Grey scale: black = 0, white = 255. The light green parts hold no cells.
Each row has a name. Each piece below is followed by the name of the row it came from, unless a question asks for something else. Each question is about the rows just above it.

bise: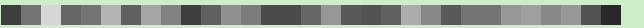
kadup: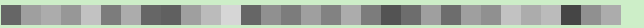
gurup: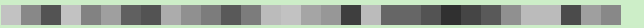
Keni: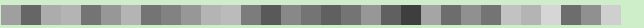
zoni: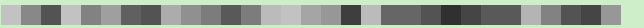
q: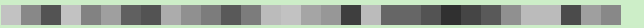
gurup
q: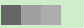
kadup

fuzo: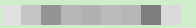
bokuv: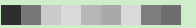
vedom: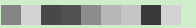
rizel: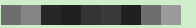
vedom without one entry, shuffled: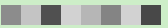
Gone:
[58]
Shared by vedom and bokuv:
[182]
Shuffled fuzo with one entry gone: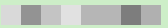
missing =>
[188]
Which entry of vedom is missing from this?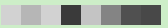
[140]
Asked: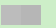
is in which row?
fuzo

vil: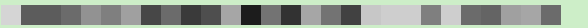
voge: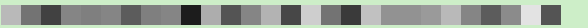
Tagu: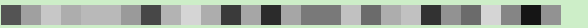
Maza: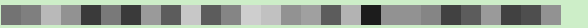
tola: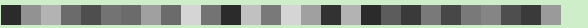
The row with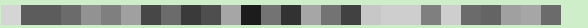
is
vil
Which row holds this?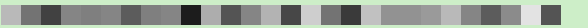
voge
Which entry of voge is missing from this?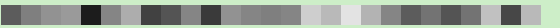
[139]
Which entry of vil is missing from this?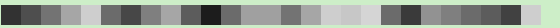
[100]

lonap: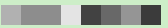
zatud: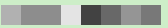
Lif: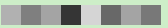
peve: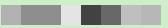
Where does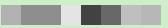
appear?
peve
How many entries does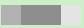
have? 4

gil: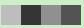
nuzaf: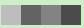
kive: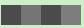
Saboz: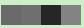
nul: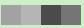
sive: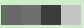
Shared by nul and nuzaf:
[75]
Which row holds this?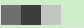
sive
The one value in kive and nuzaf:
[75]
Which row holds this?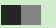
Saboz
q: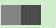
nuzaf
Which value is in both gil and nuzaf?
[189]

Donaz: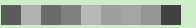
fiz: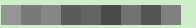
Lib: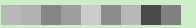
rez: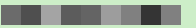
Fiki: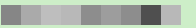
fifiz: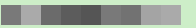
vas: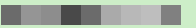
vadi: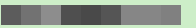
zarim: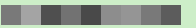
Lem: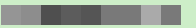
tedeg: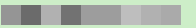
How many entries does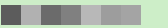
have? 7
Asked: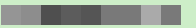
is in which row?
Lem
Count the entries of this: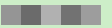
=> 5
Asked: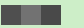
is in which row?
zarim
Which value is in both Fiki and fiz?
[134]
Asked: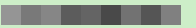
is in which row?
fiz
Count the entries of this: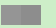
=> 2

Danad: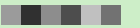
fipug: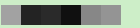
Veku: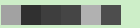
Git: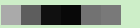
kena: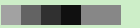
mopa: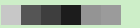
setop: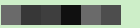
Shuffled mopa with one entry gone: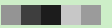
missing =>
[85]
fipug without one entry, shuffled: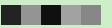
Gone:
[42]

